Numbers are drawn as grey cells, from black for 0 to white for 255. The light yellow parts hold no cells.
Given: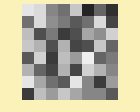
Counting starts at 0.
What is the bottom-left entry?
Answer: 59
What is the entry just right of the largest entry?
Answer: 101
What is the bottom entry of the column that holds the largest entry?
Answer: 134
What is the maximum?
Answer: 239
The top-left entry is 229
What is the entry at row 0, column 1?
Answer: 218
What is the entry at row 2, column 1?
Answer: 79
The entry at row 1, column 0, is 112
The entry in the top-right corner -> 48
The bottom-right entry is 89
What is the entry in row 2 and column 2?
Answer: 122
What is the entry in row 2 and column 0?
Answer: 190
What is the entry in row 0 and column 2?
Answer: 134

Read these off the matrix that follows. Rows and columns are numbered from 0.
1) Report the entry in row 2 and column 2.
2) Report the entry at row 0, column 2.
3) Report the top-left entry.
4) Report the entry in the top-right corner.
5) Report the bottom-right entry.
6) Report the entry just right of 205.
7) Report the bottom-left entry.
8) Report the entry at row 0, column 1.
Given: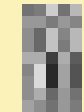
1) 195
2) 205
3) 114
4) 184
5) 123
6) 114
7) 162
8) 123
